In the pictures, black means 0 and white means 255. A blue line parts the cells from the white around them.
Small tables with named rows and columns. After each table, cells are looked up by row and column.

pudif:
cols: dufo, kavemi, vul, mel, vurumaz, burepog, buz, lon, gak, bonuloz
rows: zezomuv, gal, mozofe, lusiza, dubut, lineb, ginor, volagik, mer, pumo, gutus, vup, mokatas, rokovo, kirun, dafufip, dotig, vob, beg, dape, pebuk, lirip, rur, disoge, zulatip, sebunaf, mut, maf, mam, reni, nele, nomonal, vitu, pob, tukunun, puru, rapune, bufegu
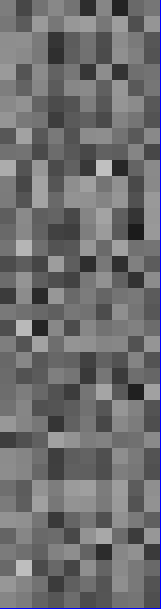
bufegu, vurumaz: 109
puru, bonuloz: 105
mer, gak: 89
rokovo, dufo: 94
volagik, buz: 74
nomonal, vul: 160
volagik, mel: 61
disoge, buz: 118
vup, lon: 145
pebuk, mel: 136
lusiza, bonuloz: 83
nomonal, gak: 83
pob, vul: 105
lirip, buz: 133
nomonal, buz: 122

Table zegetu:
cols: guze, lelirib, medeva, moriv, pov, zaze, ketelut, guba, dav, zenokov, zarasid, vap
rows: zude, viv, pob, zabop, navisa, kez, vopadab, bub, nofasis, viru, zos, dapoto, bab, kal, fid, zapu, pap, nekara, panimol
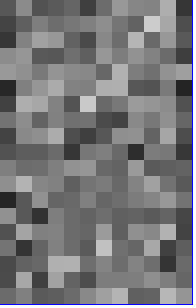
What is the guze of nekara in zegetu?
75
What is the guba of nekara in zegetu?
125
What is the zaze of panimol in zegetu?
137
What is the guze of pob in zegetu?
54
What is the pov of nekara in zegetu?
99
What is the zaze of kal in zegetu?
99
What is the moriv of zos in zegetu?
127
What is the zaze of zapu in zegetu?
90
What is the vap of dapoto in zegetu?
89
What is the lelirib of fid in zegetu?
164
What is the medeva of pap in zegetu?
104
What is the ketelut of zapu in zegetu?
193
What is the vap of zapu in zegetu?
94
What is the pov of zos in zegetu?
146
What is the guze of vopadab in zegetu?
65
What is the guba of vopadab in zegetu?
120
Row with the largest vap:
navisa

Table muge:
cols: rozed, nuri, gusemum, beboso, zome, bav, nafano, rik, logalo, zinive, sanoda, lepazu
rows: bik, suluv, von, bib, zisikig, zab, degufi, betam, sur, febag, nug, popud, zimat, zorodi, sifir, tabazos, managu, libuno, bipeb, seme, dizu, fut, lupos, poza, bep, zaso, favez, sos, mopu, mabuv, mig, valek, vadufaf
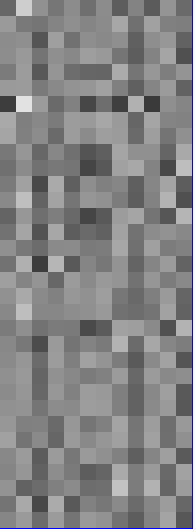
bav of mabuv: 93
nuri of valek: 169
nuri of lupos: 150
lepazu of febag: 169
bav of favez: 117
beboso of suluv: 132
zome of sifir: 93
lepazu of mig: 156
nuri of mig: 98
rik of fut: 179
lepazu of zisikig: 148
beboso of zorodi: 126
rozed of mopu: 136
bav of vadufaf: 153

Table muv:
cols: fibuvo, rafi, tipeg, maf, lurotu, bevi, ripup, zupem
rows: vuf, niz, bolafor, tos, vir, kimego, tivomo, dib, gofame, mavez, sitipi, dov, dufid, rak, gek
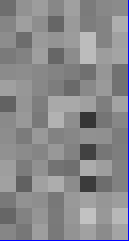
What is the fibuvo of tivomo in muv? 98
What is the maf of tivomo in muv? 169
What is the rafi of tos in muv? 130
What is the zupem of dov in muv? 129
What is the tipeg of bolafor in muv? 154
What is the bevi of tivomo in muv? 160
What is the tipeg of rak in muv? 149
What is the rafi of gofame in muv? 123
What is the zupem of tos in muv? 164
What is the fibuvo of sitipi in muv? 158
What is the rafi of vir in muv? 141
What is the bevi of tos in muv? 188
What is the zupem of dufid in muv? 157
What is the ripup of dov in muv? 109
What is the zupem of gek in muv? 164
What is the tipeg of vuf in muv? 157
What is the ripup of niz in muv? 131
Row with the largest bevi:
rak

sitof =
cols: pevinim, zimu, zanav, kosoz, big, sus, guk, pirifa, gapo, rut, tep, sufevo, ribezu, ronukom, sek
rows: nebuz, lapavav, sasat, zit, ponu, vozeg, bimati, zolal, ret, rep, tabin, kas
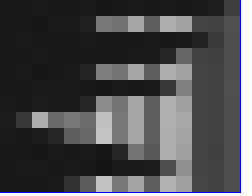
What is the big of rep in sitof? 25
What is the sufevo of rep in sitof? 159
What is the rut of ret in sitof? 94
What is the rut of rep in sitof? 89
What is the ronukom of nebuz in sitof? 31
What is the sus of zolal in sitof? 109
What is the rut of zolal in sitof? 95
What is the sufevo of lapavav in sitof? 161
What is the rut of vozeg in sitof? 26
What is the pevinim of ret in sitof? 26
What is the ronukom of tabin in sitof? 66
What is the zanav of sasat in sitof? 25
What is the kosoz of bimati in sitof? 26
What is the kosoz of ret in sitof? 38

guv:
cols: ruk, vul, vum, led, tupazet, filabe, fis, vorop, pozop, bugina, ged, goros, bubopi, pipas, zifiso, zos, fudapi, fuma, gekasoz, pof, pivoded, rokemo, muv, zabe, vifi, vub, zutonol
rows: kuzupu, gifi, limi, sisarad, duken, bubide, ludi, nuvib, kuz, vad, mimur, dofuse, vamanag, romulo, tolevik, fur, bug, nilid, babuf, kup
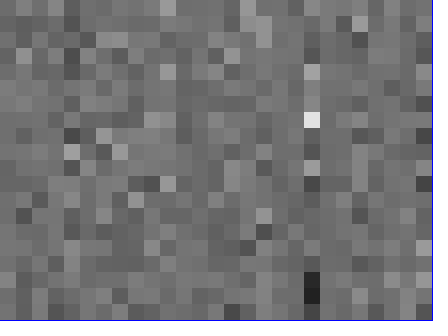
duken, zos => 110
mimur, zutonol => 133
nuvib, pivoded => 108
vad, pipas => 111
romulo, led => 117
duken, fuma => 112

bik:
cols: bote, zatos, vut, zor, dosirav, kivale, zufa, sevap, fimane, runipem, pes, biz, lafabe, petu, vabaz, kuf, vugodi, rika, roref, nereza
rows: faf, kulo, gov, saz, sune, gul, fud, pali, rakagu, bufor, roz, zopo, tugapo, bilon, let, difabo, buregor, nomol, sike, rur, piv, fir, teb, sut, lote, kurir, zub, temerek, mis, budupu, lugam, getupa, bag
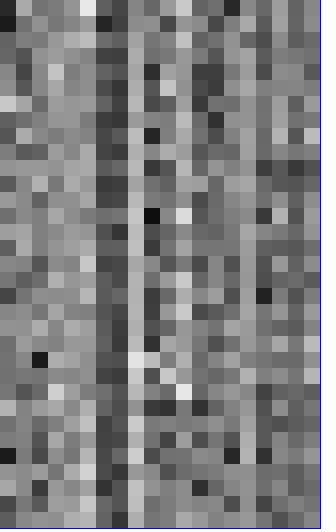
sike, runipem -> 60
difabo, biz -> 163
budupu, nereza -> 116
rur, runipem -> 62
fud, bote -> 200
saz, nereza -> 113
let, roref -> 103
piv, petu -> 115
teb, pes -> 125
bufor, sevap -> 59
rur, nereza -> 154
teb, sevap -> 79
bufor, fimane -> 175
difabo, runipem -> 58
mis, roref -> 122

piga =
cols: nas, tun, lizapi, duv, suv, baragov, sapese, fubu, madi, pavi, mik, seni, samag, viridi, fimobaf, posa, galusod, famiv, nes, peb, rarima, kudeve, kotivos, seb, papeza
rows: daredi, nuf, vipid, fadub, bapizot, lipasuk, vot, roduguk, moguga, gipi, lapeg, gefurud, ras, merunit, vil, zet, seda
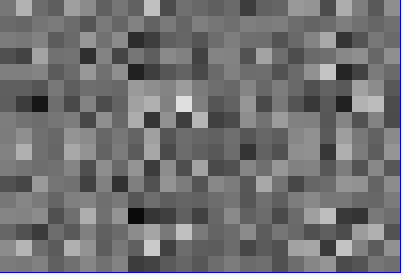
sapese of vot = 76
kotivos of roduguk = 82
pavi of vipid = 62
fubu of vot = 99
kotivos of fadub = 143
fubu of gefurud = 49
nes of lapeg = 129
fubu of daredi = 118

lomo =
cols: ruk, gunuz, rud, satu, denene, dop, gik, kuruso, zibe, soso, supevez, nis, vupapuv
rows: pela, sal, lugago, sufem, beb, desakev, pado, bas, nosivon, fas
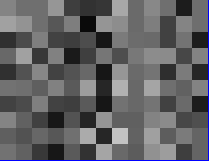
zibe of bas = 96
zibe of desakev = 104
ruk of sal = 161
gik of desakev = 38
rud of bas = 64
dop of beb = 104
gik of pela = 54
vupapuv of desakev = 131
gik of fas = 165
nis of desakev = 97
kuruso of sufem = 78
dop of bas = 37
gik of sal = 149
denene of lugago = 62
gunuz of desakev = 111
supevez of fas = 157
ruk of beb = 48
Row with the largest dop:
nosivon

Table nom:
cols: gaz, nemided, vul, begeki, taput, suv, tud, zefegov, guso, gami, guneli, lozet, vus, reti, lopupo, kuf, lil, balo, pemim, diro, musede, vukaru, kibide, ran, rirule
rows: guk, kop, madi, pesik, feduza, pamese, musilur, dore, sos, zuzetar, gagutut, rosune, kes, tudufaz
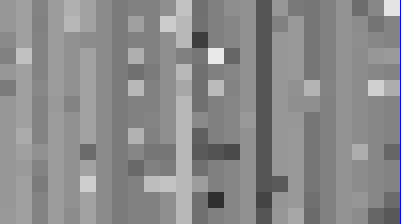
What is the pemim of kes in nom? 153
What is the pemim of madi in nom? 153
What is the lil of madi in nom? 85
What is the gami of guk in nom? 130
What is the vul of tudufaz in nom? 131
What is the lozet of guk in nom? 194

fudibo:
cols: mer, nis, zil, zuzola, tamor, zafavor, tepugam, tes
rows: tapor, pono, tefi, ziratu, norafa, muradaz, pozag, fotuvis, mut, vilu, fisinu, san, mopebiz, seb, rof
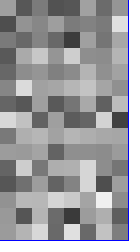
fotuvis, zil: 98
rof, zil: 216
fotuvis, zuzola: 159
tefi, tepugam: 117
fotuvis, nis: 193
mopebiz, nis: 184
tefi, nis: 104
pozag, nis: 87
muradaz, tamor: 182
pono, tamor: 123
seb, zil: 180
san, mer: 86
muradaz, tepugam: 165
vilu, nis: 154
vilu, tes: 155
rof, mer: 155
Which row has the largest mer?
fotuvis

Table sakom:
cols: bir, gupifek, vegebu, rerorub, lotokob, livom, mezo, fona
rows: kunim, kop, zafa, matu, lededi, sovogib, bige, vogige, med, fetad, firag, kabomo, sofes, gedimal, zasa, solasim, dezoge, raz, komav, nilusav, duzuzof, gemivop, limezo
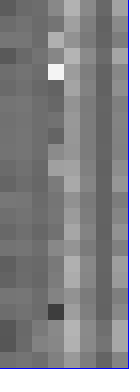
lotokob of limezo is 153
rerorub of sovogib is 99
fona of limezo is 132
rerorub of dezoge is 121
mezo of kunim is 104
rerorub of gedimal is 118
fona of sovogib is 143
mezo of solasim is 101
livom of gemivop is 137
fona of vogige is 131
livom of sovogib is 130
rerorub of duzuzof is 137
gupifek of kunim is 106
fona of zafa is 125
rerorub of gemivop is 135
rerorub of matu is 134
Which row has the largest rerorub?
lededi

